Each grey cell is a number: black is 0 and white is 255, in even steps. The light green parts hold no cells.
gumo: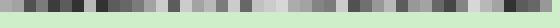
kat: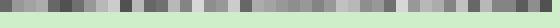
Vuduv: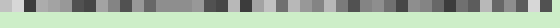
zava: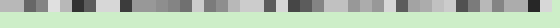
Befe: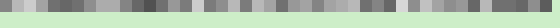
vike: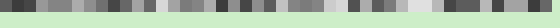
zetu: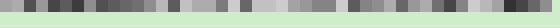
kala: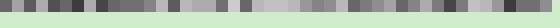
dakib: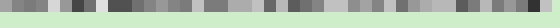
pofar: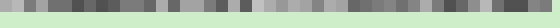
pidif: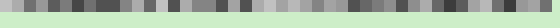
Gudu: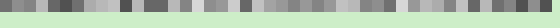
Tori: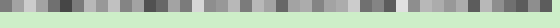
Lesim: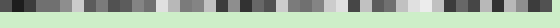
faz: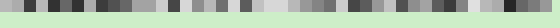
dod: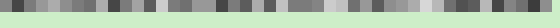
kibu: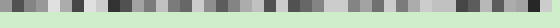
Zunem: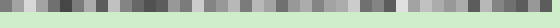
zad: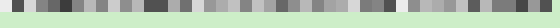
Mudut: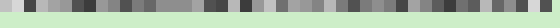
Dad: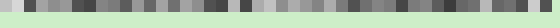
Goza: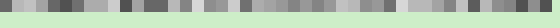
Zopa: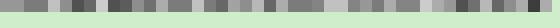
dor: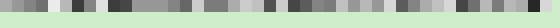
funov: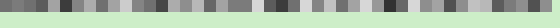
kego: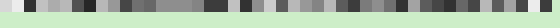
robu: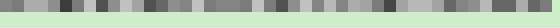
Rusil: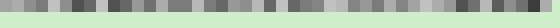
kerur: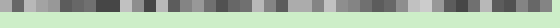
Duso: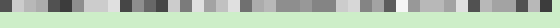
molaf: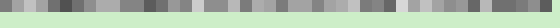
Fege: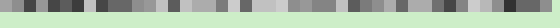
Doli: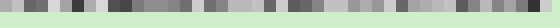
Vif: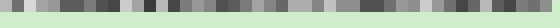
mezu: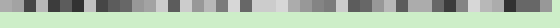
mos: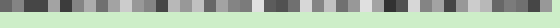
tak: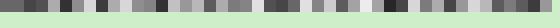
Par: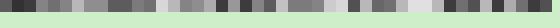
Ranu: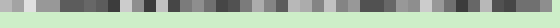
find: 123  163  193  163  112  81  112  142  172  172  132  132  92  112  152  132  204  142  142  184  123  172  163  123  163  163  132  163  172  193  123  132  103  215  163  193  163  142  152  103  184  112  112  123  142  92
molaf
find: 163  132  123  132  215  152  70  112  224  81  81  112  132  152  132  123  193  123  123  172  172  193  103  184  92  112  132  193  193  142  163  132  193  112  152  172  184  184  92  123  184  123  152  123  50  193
dakib
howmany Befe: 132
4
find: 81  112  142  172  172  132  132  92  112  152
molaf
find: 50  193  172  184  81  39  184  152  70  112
kego
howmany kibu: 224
2

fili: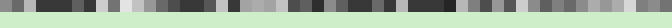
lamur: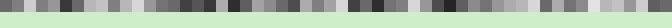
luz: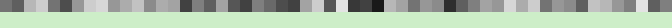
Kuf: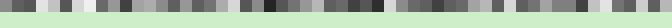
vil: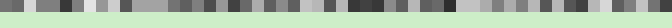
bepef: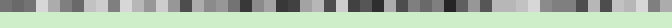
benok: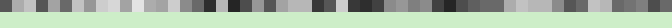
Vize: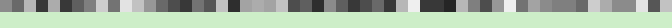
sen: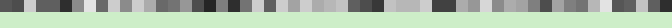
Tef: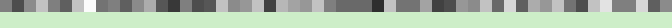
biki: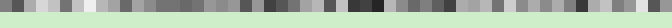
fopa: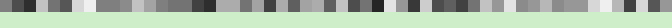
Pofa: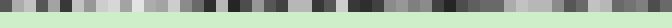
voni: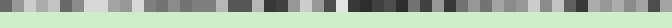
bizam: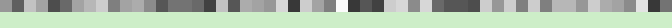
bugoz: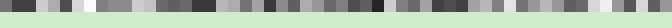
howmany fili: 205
2
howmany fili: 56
13
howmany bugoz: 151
5

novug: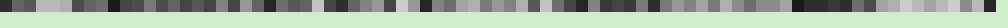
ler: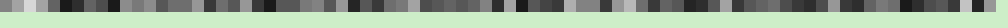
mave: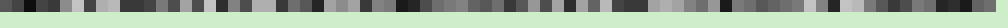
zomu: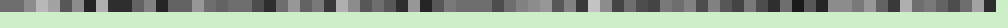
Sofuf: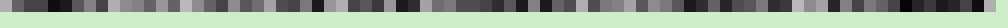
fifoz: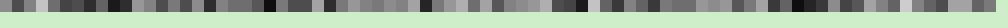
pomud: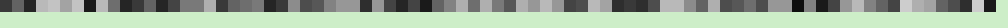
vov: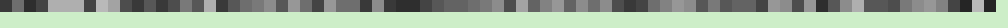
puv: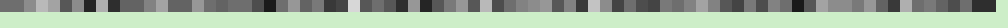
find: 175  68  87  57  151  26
Sofuf
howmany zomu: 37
4

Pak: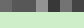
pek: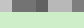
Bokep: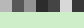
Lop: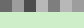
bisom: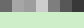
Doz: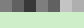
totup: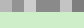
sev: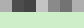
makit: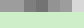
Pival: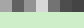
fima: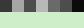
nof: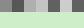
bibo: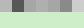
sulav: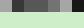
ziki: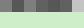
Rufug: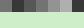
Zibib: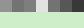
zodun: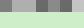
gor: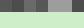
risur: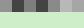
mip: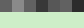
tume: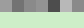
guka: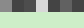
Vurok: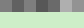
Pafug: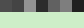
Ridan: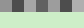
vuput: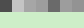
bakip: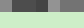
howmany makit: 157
3
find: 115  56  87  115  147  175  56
Rufug
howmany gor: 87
2
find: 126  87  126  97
ziki
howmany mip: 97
3
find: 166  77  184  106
fima

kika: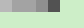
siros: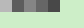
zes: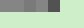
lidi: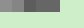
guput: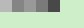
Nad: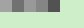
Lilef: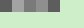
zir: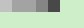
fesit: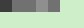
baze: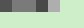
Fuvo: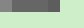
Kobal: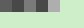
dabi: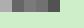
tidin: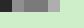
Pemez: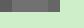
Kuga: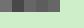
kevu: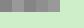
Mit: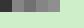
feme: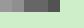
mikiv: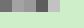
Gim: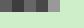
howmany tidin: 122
2
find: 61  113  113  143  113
fesit
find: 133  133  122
zes
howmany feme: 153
1
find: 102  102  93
Fuvo

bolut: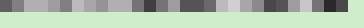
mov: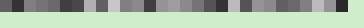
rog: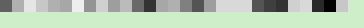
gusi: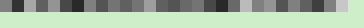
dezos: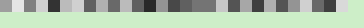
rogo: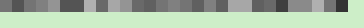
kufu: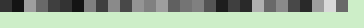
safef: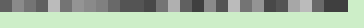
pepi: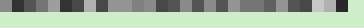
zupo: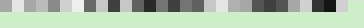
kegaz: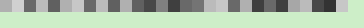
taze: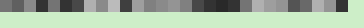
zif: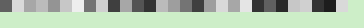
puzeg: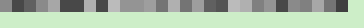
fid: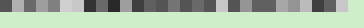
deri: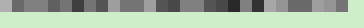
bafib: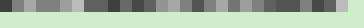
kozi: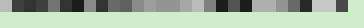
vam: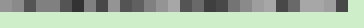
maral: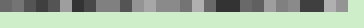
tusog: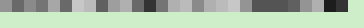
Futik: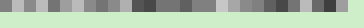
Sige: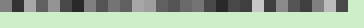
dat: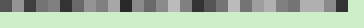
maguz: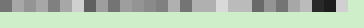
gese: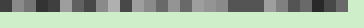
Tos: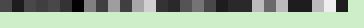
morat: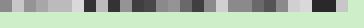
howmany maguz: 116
4
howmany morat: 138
6
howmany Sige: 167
2
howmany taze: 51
5
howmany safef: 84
4
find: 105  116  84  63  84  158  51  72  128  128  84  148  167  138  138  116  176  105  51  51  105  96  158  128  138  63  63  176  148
maral
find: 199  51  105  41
fid

